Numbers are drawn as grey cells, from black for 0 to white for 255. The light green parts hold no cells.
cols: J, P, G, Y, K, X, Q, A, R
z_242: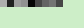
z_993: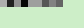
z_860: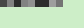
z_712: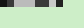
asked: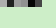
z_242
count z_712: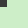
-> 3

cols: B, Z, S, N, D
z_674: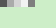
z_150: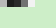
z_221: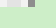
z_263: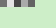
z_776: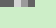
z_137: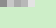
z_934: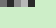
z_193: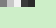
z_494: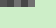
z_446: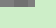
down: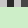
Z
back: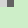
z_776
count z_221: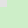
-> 2
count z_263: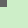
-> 1
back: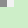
z_221
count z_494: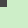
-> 2
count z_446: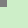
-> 3

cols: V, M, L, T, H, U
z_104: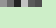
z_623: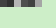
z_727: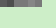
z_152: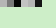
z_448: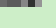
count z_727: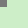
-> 3
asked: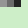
z_104

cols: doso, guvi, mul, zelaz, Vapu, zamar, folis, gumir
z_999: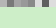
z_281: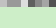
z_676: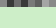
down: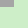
folis
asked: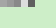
z_999

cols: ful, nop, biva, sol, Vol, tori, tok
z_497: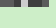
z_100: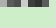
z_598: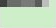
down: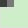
Vol
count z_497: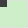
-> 3

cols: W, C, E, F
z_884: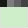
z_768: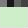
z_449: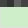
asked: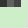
z_449
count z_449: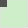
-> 0
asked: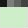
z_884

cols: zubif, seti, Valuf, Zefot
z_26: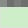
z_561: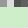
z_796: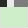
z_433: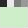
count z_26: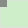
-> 1
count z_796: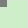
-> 2
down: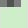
Valuf

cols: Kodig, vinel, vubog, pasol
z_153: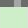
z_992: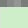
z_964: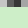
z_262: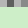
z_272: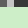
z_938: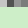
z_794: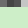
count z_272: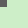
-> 1
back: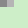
z_262
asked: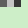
z_272
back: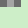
z_153
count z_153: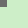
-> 3
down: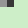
vubog
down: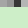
vubog

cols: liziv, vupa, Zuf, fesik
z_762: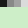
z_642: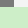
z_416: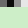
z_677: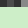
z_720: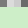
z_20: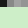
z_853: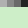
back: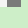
z_642
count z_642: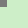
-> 2

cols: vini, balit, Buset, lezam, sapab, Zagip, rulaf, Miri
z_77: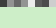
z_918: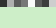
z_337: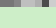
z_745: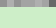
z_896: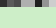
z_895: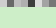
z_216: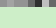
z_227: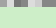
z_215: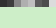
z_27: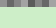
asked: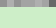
z_745
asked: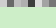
z_895
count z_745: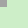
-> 3
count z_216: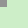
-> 3
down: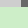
Miri

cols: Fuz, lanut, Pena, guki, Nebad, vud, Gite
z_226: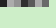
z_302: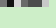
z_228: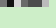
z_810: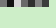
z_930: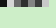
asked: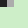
z_226
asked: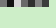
z_810

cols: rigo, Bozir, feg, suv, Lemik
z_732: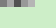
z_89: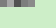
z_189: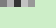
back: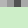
z_732
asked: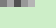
z_732
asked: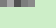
z_89
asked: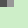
z_732
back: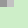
z_189

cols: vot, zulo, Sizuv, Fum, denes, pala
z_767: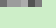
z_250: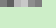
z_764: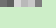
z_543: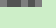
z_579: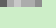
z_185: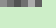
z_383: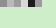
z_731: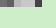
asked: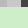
z_731
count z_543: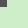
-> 3
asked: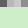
z_250
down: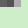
zulo
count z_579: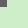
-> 1
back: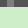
z_543
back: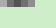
z_185

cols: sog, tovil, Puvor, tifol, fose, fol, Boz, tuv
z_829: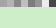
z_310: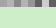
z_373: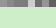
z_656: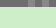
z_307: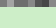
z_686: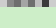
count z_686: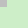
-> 1
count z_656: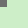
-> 6
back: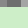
z_307

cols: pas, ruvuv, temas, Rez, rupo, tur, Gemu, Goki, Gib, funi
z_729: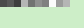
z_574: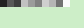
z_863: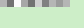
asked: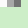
z_863
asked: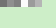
z_729
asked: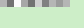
z_863
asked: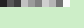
z_574
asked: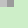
z_574
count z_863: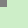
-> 1

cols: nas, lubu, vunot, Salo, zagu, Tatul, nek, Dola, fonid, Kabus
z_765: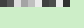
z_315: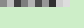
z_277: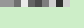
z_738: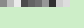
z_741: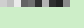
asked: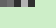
z_741
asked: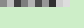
z_315
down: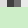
vunot
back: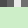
z_277
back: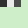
z_765
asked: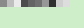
z_738

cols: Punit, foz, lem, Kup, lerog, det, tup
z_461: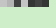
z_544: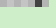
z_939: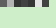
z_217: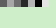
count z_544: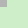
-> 4
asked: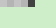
z_544
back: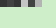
z_461
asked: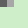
z_217

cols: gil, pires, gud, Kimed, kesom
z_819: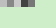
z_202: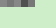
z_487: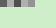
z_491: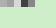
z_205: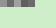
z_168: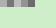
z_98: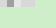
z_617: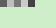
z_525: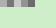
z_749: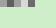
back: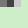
z_819
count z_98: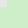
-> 1
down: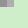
gil

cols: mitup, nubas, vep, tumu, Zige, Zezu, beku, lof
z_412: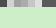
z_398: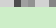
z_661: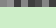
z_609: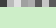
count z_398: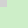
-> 4
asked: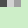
z_412
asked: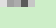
z_609
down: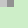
Zige
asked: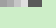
z_412
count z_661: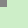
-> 3

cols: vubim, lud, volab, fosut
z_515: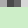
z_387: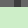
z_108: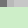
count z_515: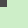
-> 1
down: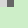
fosut
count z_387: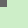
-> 3
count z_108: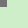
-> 1
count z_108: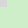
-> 0

